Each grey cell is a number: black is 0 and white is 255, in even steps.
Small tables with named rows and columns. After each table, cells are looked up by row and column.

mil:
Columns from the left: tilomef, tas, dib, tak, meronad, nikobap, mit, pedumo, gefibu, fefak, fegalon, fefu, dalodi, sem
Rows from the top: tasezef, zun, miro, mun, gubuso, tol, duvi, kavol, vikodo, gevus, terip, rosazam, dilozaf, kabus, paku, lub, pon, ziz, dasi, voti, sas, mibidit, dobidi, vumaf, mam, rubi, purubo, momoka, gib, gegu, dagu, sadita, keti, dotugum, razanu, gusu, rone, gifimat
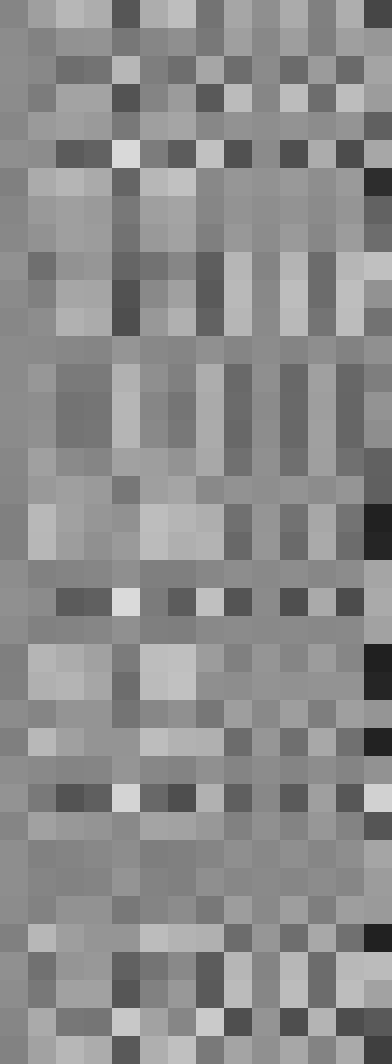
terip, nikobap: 137
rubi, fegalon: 158
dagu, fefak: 136
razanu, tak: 152
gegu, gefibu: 129
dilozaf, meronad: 149
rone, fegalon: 78
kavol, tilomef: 134
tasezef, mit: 190
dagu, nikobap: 126

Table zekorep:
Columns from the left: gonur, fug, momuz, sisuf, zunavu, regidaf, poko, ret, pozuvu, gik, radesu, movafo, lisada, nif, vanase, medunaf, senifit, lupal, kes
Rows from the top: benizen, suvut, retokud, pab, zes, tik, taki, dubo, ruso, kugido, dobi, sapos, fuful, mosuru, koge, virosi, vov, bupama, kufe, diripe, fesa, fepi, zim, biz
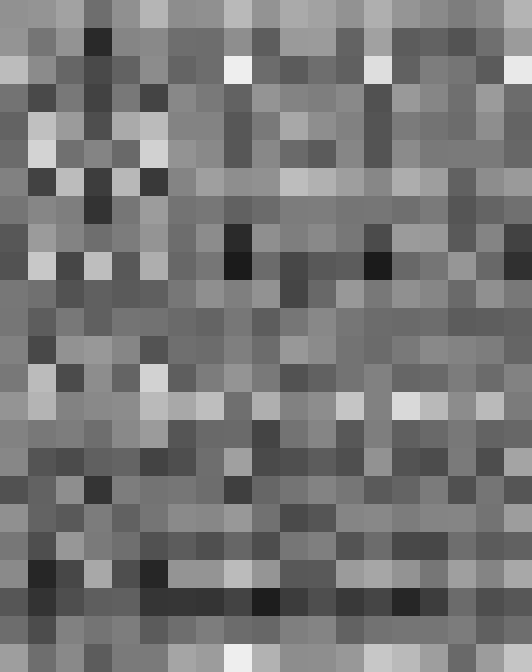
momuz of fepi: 78
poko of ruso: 109
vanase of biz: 186
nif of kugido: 27
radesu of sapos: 118
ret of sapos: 100
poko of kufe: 138
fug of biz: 110
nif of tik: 84
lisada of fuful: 115
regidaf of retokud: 140
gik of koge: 175
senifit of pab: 111
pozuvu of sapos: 119
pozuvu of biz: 238
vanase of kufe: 124
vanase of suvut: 92
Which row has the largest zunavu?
taki

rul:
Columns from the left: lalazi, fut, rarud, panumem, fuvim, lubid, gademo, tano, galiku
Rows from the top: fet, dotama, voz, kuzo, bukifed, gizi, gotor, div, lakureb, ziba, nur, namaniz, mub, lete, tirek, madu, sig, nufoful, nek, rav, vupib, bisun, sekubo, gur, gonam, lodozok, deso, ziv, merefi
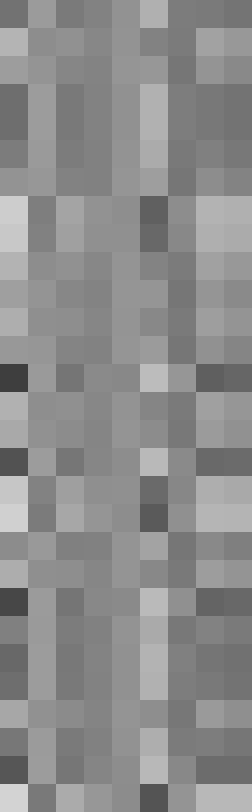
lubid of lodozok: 142
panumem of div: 146
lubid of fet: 176
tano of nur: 149
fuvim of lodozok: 148
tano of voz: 148
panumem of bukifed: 130
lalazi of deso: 119
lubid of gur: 179
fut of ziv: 156
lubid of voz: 151
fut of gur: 156
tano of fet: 122
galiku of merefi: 184
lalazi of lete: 62

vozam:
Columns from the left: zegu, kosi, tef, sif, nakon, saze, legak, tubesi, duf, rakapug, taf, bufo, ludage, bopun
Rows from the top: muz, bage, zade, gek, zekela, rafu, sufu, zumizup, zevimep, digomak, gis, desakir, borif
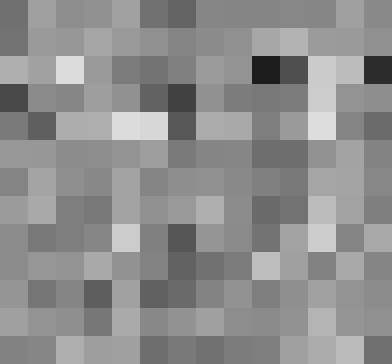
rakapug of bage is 167
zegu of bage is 114
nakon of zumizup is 162
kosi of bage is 154
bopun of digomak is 133
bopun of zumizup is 127
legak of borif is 121
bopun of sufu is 135
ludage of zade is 188
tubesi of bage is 139
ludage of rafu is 163
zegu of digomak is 140
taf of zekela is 154
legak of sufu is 142
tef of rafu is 140
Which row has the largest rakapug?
digomak

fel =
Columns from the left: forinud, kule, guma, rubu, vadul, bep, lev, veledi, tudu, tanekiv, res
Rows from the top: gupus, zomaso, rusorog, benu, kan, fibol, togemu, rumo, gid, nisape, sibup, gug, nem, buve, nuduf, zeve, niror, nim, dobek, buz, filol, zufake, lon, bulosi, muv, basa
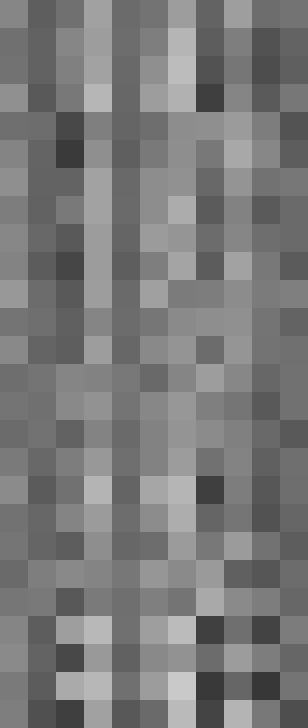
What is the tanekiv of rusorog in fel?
77
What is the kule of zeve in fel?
114
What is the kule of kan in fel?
109
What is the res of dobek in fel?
102
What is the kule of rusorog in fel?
98
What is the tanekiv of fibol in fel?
135
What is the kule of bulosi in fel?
99
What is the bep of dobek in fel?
140
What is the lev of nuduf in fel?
151
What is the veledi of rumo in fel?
91
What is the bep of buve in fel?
105
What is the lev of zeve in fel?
148

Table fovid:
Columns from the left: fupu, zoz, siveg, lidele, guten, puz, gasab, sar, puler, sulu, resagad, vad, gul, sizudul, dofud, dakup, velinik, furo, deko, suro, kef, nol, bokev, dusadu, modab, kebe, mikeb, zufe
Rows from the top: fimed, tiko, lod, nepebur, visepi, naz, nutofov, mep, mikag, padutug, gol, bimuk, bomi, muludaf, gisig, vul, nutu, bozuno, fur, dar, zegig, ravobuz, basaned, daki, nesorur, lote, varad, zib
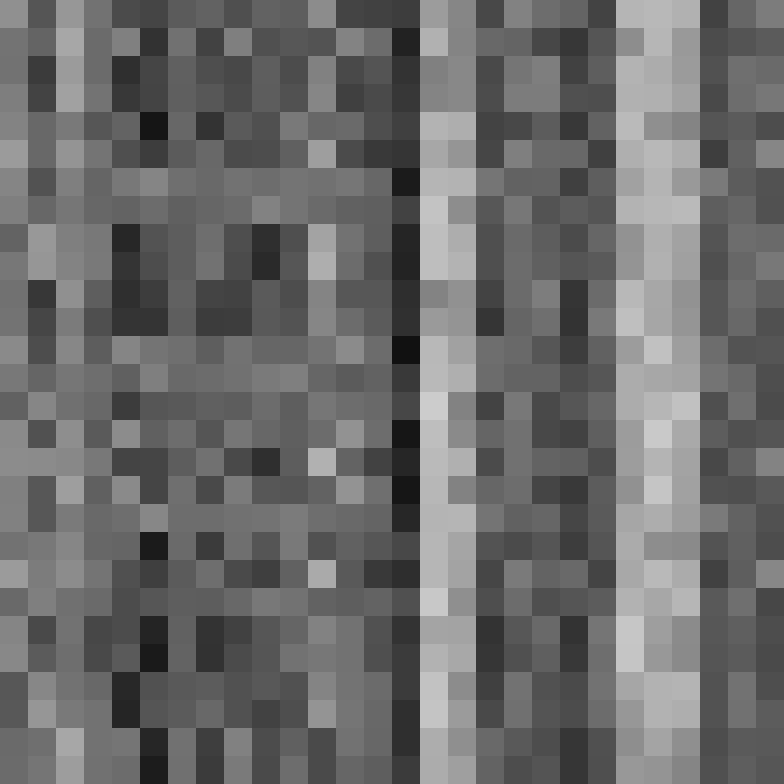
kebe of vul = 93
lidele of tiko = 107
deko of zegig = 122
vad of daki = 119
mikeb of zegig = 94
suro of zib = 84
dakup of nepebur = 132
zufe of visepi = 77
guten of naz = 79
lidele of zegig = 116
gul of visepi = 106
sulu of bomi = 102
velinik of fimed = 134
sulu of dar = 85
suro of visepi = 92

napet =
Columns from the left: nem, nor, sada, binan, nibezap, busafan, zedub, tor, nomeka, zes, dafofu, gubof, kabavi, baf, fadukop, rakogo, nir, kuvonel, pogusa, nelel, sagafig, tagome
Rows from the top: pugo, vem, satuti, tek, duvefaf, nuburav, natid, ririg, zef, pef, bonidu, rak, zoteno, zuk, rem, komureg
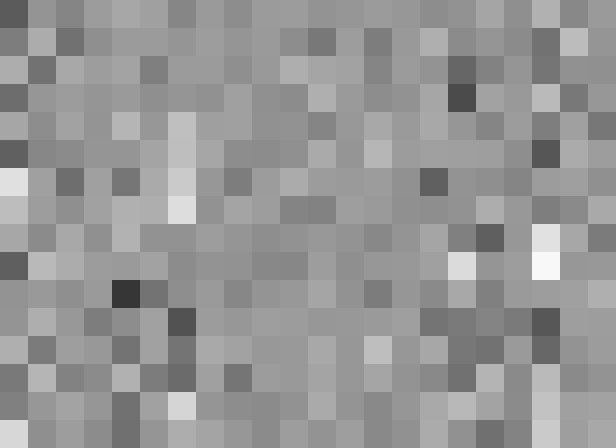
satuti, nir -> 102
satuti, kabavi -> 162
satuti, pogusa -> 149
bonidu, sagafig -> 160
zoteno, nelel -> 103
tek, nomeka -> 160
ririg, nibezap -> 176

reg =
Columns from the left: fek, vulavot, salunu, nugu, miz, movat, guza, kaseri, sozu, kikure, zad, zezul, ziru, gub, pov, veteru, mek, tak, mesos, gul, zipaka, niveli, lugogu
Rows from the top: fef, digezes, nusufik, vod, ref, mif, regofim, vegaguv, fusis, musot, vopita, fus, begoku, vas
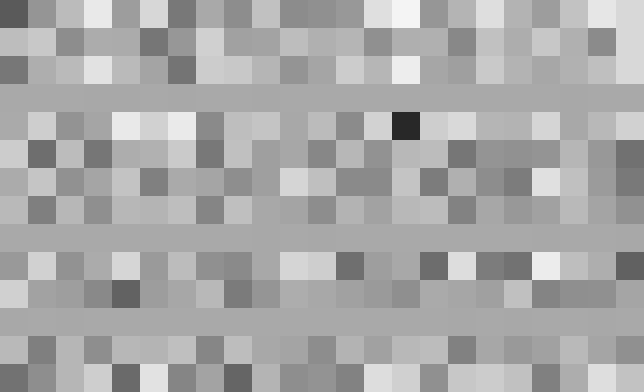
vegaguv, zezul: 141
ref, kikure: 196
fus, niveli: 168
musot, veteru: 109
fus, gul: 169
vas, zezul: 147
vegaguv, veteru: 188
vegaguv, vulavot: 127
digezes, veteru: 176
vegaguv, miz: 183
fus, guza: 169

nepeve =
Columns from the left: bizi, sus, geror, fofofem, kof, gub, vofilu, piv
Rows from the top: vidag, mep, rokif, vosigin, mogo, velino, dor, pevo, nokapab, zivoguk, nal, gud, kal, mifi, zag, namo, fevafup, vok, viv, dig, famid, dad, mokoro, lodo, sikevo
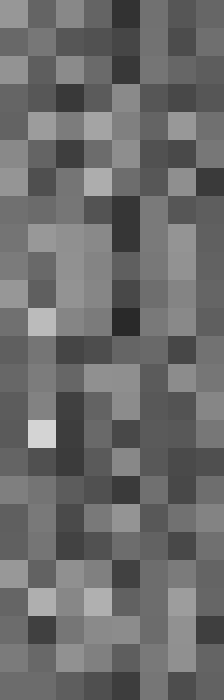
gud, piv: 95
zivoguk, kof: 95
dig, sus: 117
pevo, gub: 122
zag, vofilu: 83
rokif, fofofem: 106
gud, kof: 41
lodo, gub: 121
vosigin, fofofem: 91
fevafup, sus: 80
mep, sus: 119
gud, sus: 187
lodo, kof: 94
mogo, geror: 124
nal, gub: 110
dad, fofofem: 176
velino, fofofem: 108
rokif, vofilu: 102
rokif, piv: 93

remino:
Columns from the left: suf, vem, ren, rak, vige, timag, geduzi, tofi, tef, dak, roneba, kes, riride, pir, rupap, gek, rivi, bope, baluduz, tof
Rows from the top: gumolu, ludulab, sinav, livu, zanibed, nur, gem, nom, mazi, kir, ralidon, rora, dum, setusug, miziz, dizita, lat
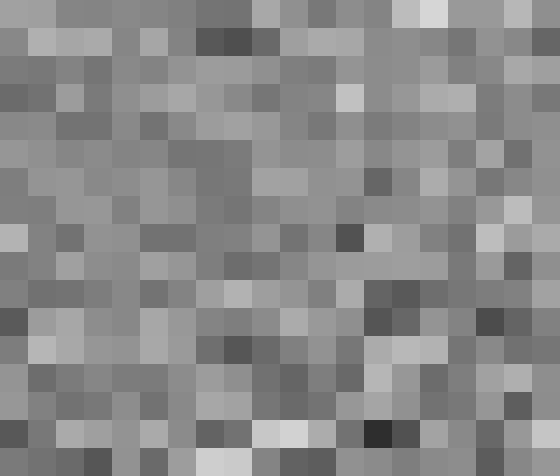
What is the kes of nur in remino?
141
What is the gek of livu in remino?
171
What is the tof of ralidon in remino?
162
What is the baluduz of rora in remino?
100
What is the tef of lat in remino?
202
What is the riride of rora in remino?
143
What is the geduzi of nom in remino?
143
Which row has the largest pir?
setusug

